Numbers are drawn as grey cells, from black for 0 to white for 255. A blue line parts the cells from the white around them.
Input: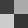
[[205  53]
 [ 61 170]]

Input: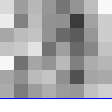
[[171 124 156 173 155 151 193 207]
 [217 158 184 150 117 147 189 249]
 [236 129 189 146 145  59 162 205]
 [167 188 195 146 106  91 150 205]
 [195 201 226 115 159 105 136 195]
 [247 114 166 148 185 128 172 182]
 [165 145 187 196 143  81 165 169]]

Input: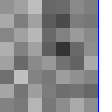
[[130 121 181 120 141 170 142]
 [146 160 189 103 107 137 126]
 [169 126 161  92  75 124 119]
 [134 161 184 105 129 154 137]
 [175 130 161  94  52 105 142]
 [161 106 138 152 114  99 171]
 [111 192 131 120 158 145 132]
 [166 117 158 124 110 115 103]]

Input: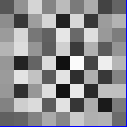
[[ 96 100 130 170 134 203 176 179 107]
 [ 86 147 213 132 187 122 172  67 100]
 [141  56 158 213  33 216  55 156 179]
 [155 215 119  97 230 105 223 153 125]
 [181 221 149  94 208  58 177  91 148]
 [151  35 100 219  17 251  69 238 182]
 [155 227 194  91 227  46 175  56 132]
 [152  48 151 222  19 232  41 192 191]
 [130 206 219  92 226  54 173  26 123]]

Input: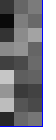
[[ 39 105 118]
 [ 54 102 123]
 [ 10 126 105]
 [ 51 139 163]
 [138 147 101]
 [ 64  74 106]
 [198  94  98]
 [149  58  66]
 [189  85  73]]

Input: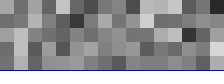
[[114 176 100 144 147 154 128 111  89 133 126 126 140 128  96 173]
 [166 111 163 101 195 103  77 119 132  77 185 180 198  91 118  40]
 [111 120 180 128  93  57 123 169 117 148 207 110 113 125 143 134]
 [159 189 130 112 100 131 111 134 146 116 117 172 190  52 100 159]
 [109 190  90 156  86 148 163 128 143 152  92 120 106 142 124 215]]

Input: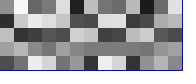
[[ 78 115 237 212 116 152  52 239 212  51 146 181 136]
 [143 248 103 121 222  32 190 117 106 185  27 107 224]
 [ 46 202 235 221 198  80  75 221 224  60  73 172 185]
 [191  51  63  85  77 208 197  64  71 188 205  87  75]
 [160 183 137 118 160 134 123 124 124 122 117 149 161]]

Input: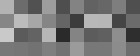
[[120 118 114 127 114 155 120 120 140 110]
 [179 108  81 157  78 131  98 103 126  79]
 [134 188 167 133 101  60 184 183  69 107]
 [201  91  99 182  42 132  92  96 142  46]]

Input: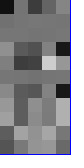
[[ 84 121 148 151 105]
 [ 17 116  60 100 133]
 [113 117 119 118 117]
 [118 118 116 117 119]
 [144  90  81 130  24]
 [127  61  65 205 151]
 [118 117 114 117 118]
 [137  91  86 131  24]
 [152  93 143 124 176]
 [160  93 139 123 176]
 [ 93 163 146 166 119]]
